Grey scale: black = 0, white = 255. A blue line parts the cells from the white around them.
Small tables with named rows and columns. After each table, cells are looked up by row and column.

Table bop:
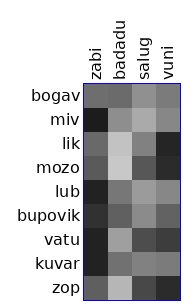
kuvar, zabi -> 34
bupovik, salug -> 139
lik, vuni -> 37
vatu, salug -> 77
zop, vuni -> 43
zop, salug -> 72
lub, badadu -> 119
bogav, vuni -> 123
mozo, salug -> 87
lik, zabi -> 105
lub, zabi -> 34
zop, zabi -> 95

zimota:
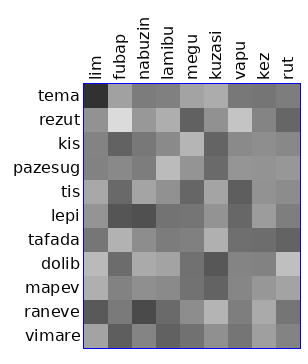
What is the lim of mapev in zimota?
175
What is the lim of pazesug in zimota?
130
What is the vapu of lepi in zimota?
103
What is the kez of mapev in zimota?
151
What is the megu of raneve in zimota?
141
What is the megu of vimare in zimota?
113
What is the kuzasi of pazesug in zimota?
106
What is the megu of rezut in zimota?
97
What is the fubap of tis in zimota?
105
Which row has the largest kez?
raneve

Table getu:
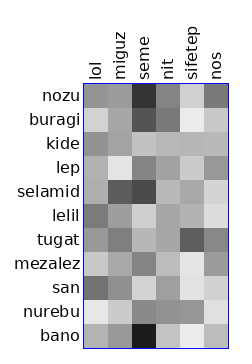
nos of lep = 152
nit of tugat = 167
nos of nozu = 122
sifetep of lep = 203
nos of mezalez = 155
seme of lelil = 207
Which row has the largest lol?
nurebu

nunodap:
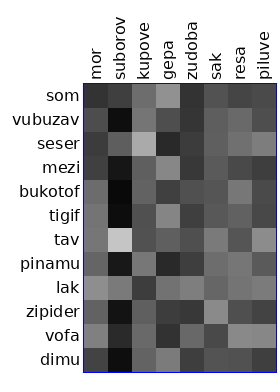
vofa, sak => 73
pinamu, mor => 101
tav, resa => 85
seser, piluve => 125
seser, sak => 95
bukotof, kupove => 98
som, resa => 69
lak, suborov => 122
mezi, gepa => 135
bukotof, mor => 108
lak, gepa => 114
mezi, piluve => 62
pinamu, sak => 109
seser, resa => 112
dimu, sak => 83
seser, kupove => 170
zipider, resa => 79
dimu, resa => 81
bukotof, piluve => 74
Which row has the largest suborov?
tav

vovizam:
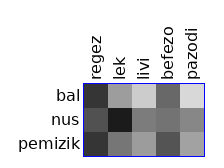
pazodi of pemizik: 162
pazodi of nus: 135
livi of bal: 204
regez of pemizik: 53
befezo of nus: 115
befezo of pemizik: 84
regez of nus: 81
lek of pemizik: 118
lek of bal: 157
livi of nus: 124
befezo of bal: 104
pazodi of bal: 216
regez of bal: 53
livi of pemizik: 156
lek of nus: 27

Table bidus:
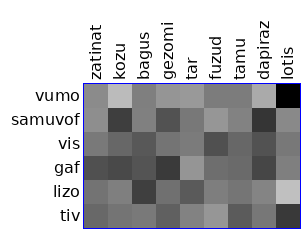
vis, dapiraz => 82
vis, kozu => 103
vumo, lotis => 0
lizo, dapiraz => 132
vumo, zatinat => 139
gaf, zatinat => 80
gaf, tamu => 106
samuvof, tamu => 130
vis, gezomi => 116
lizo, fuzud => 126
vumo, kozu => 187
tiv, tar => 130
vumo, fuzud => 124
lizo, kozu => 127
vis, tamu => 103
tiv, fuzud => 150

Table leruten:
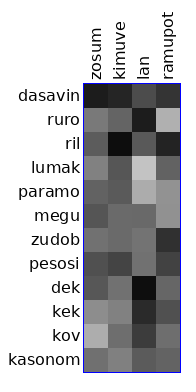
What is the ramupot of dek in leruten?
102
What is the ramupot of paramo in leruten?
146
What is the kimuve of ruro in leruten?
100
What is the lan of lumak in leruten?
195
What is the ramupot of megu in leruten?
145
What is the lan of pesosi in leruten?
113
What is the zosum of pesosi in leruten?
80
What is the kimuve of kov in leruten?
110
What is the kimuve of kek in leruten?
129
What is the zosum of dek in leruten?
87

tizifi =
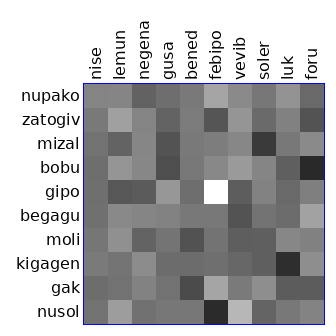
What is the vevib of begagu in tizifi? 83
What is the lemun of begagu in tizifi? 137
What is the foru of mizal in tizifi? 138
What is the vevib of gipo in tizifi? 93
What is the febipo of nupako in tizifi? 165
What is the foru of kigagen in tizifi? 142
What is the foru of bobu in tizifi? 41
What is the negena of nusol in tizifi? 113
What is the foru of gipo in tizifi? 127
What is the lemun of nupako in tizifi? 133
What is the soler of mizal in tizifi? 58
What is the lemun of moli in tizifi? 144
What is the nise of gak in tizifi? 109
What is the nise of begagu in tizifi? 112
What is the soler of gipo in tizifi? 130
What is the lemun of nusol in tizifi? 157
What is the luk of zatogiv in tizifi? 129
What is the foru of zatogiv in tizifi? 83
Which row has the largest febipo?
gipo

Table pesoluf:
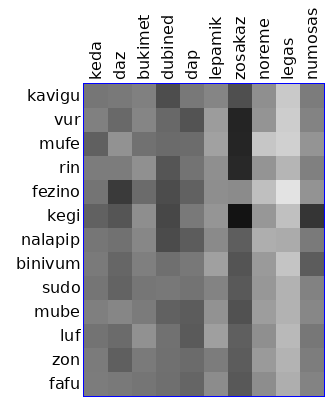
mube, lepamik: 146
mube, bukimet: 123
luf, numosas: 119
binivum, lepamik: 160
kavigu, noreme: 143
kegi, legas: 192
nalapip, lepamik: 138
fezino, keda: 116
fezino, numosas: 147
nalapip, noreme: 174
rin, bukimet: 144
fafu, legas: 174
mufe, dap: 108
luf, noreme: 143
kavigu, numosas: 124
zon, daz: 95
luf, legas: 185
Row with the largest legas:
fezino

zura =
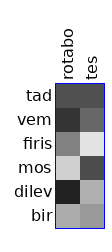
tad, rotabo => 80
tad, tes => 80
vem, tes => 103
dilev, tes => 176
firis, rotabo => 129
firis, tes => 227
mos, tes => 76
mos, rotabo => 208
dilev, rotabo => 33
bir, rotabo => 172
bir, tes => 153
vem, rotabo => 52

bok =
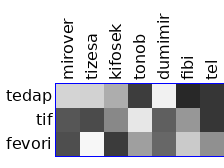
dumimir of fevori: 103
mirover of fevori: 78
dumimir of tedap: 241
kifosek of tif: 136
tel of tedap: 54
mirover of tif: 86
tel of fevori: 144

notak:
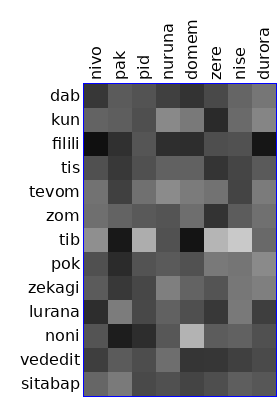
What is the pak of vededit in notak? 91
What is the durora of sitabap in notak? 87
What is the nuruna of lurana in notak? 97
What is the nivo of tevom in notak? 114
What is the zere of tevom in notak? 114
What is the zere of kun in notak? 42
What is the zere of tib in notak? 181
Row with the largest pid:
tib

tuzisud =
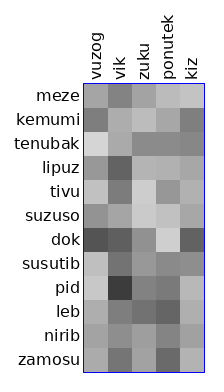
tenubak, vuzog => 213
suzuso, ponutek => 193
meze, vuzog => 165
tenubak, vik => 170
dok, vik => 95
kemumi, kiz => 127
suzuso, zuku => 202
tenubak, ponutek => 139
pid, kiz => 184
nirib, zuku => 158
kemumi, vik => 173
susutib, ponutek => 138
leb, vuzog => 174
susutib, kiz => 142
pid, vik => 60
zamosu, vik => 117
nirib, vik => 142
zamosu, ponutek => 106
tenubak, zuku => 139

